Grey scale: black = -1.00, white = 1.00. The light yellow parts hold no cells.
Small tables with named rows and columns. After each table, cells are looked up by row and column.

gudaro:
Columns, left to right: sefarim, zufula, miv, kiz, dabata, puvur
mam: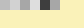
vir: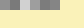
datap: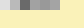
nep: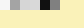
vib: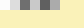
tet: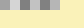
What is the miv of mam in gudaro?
0.31
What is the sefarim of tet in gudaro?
0.28
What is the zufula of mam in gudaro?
0.65
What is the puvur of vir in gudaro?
0.04
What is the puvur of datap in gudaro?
0.29
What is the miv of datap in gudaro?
-0.17
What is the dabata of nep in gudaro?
-0.87
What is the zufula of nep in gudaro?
0.29
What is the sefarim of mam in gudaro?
0.49
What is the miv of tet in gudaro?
0.00
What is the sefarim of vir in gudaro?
0.14
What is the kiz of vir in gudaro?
0.24
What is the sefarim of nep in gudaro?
0.93
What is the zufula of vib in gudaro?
0.73
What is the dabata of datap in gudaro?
0.20
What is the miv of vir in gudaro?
0.64
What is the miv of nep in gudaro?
0.68
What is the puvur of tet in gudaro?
0.43
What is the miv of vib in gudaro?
-0.13
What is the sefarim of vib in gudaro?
0.98
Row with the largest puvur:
tet

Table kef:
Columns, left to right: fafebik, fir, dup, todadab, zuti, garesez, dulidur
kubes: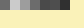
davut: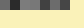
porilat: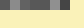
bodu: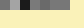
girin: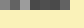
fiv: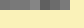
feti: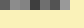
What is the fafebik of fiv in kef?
-0.09
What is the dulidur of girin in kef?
-0.23
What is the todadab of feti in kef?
-0.51
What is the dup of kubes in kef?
0.23
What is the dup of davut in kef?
-0.03
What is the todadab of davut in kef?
-0.06
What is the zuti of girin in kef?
-0.38
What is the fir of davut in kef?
-0.66
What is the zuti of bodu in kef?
-0.17
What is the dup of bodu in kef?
-0.79
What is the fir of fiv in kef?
-0.05
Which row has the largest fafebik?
girin

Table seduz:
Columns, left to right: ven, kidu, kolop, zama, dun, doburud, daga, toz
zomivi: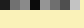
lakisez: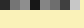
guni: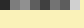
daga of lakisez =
-0.50
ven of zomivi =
-0.78
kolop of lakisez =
0.11
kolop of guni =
0.13
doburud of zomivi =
-0.13
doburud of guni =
-0.10
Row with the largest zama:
guni

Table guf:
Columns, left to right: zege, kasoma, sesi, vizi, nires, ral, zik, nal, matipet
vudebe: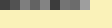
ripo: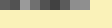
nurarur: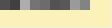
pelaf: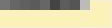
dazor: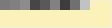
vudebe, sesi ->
-0.01
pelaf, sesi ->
-0.25
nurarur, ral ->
-0.35
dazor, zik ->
-0.53
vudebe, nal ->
-0.15
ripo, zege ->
-0.27
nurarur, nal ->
0.21
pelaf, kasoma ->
-0.20
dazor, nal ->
-0.12
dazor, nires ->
-0.30
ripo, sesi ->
0.21

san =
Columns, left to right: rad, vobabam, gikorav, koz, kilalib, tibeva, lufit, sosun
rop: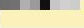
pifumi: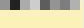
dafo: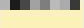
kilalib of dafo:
-0.01
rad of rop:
-0.14
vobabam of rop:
-0.11
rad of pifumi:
0.16
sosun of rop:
0.60
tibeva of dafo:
0.46
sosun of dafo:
-0.55
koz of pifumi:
0.61
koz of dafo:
0.27
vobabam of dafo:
-0.79
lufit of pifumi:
-0.02
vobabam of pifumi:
-0.73
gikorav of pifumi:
0.34
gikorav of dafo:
-0.44
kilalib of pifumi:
-0.27
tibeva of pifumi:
0.16
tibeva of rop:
0.55

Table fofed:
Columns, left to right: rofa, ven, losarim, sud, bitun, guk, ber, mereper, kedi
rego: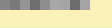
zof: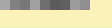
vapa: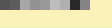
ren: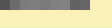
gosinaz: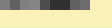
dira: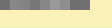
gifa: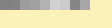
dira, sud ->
-0.07
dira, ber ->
0.12
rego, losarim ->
0.17
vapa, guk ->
0.48
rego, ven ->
-0.04
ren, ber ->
0.02
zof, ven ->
0.01
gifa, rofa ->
0.01
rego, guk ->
0.32
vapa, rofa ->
-0.34
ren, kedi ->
-0.21
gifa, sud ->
0.26
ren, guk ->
0.00
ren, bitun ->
-0.04
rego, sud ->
-0.14
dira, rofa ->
-0.13
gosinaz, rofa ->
-0.03
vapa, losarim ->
0.30
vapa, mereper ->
-0.68
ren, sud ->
-0.01

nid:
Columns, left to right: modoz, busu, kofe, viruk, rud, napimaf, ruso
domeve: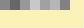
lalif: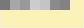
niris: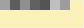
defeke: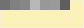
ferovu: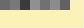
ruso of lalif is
0.02
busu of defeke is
0.00
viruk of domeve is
0.57
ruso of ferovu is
-0.24
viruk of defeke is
0.44
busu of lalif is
0.31
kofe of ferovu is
-0.54
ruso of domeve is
0.01
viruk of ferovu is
0.13
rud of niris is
-0.34
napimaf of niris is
0.50
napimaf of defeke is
0.21
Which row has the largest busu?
lalif

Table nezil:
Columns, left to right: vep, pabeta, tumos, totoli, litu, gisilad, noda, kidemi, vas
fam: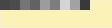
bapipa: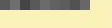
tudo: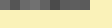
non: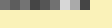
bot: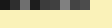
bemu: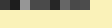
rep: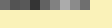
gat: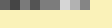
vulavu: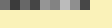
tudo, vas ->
-0.29
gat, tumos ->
-0.04
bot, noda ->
0.00
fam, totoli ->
-0.23
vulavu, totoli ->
-0.46
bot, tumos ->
-0.13
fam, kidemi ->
0.27
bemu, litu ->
-0.42
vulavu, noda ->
0.47
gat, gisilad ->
-0.03
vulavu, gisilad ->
0.03
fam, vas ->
-0.55
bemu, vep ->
-0.58
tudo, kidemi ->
-0.26
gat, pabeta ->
-0.46
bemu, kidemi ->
-0.43

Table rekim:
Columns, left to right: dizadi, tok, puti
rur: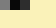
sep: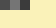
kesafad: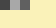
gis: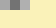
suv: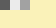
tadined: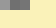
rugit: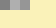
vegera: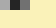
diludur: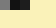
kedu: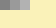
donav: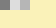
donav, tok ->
0.73
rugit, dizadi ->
0.01
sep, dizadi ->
-0.40
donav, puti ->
0.43
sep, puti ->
-0.54
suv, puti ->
0.27
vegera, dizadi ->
0.33
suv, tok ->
0.84
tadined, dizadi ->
0.19
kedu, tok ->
0.21
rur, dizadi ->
-0.03
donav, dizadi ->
-0.02
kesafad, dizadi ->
-0.46
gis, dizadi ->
0.32
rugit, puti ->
0.18
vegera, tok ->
-0.71

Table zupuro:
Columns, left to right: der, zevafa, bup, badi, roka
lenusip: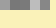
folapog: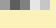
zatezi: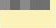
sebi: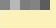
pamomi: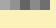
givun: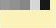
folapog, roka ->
0.55
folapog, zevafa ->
-0.26
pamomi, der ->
0.31
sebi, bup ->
-0.02
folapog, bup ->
0.01
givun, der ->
0.19
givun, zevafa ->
0.14
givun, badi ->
0.69
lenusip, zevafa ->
-0.06
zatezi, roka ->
-0.12
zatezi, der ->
0.09
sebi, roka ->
-0.28
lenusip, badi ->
0.48

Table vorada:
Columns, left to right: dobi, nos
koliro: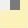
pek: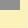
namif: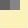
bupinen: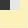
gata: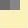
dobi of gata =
-0.15
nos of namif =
0.04
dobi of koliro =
0.88
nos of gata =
0.05
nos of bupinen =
0.81
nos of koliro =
-0.04
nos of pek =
0.13
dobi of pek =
0.13
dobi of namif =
-0.23
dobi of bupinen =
-0.57

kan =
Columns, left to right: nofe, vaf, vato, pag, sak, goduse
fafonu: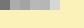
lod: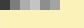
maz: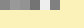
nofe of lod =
-0.54
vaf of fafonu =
0.35
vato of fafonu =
0.29
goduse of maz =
0.00
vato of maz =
0.15
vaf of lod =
-0.02
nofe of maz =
0.06
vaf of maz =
0.20
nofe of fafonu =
-0.08
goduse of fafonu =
0.68
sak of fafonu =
0.43
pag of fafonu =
0.44
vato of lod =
0.36
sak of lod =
0.11
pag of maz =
-0.09
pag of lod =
0.54

